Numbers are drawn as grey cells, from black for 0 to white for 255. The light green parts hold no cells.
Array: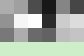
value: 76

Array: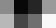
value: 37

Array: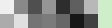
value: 79

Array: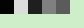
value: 31

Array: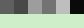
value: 157

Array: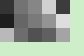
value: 134

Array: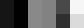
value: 137

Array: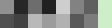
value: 109

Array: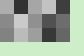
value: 166

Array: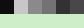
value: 138
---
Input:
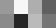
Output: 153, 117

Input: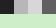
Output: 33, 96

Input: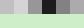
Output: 192, 171

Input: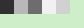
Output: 48, 209

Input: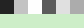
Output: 35, 172

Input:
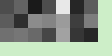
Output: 77, 38

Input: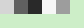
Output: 213, 157

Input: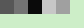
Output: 87, 160

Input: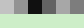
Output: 194, 125
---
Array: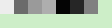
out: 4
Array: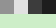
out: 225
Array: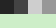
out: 67
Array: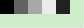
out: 168
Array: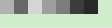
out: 124
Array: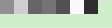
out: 81
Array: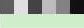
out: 187
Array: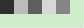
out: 94
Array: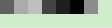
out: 30
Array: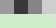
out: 57
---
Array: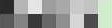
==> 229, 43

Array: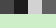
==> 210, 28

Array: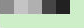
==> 196, 33

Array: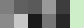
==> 199, 26

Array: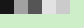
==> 226, 22

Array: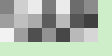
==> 242, 63

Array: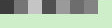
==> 197, 60

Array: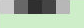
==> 204, 47

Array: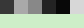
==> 215, 8
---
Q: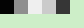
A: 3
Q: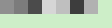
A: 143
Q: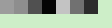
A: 156
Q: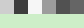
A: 206
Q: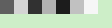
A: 95
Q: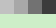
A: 193
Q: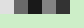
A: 224
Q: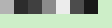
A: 179
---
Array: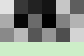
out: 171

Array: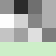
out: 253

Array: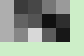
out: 174

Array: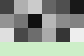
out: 147

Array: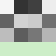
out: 99

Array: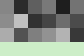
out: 140
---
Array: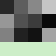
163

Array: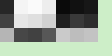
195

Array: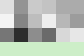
231

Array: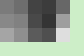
222

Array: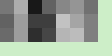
127

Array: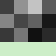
42

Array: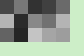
157
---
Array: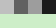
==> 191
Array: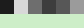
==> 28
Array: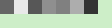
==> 101
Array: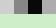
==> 207
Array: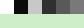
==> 254
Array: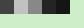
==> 66
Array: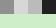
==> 144
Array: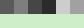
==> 91
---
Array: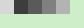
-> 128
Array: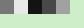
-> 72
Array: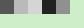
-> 34
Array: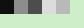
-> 220
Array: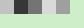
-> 217
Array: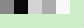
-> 172
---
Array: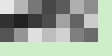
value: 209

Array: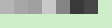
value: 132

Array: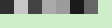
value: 156

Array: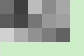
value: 145

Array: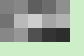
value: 80

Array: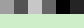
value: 102

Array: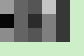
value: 85

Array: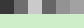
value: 102

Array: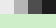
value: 181
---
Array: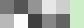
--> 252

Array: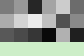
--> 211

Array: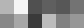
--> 167

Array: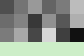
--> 131

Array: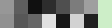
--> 87

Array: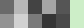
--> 209

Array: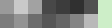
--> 147

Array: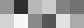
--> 247

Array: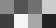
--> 245

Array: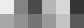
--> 146
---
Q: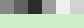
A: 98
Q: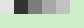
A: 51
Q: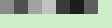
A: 80
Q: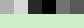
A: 216
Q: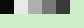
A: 232
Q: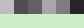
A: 78
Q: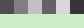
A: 127
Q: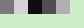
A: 211
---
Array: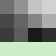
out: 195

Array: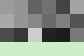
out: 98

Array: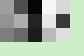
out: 5

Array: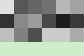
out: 101

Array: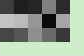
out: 37

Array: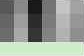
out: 25
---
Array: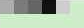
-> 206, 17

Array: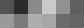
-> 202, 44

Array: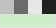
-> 231, 32

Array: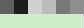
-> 209, 28

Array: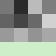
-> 209, 42

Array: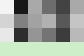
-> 244, 24

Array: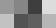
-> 220, 62

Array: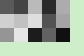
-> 229, 16

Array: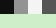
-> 244, 15
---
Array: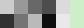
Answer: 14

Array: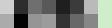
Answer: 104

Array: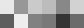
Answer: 52

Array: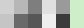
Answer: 238

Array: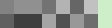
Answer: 152

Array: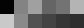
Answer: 54

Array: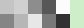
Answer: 121
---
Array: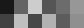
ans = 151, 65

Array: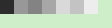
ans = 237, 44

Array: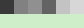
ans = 215, 57

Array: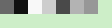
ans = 151, 104

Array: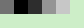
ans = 199, 113

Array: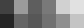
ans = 225, 37

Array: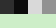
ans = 146, 46

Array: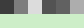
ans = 173, 60
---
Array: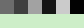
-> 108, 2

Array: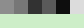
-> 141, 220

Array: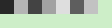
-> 40, 194

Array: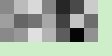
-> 137, 145

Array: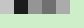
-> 197, 171

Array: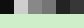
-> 14, 55

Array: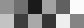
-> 146, 132

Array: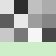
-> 226, 72
